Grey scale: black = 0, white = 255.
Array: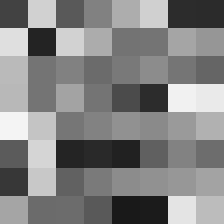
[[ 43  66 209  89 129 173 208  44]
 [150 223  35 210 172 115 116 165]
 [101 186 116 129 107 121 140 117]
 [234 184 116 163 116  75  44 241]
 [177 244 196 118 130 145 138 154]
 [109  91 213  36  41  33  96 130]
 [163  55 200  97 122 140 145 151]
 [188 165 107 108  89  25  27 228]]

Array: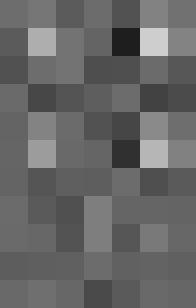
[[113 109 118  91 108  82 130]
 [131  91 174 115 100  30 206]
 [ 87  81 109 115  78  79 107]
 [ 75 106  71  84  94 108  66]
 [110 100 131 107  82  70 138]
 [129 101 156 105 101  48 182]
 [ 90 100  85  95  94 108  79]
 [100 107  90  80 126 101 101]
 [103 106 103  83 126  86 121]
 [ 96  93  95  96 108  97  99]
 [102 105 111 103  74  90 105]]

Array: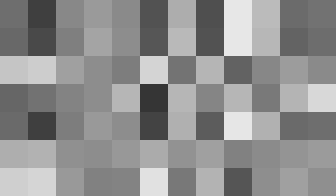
[[114 110  63 136 154 138  82 173  79 231 187 107]
 [109 104  73 127 164 141  86 185  82 231 183  99]
 [138 197 205 160 141 125 212 115 181  98 135 156]
 [216 102 114 131 141 182  53 182 133 182 121 180]
 [110 106  63 125 153 141  67 176  92 230 177 106]
 [155 174 178 144 141 152 171 146 160 129 139 148]
 [143 207 213 153 129 131 225 120 179  85 142 160]]

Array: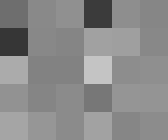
[[134 110 137 144  59 142]
 [136  54 136 133 161 159]
 [143 171 130 130 196 141]
 [148 146 133 139 119 149]
 [140 165 150 139 162 134]]

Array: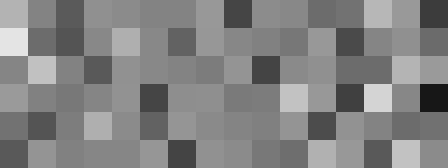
[[ 60 179 131  90 144 139 131 131 152  69 140 136 108 114 183 153]
 [107 228 108  84 136 175 136  98 151 135 129 119 152  74 133 144]
 [154 133 193 130  89 145 136 131 124 148  68 138 144 108 108 180]
 [ 23 154 129 120 133 146  69 142 143 122 124 194 152  64 212 135]
 [113 114  84 125 175 139  98 149 138 132 128 148  76 146 131 108]
 [139  89 148 129 134 134 150  68 145 139 120 110 177 152  89 194]]

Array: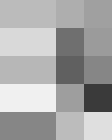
[[160 187 187 174]
 [155 217 217 111]
 [134 183 183  96]
 [ 58 240 240 158]
 [223 134 134 188]]
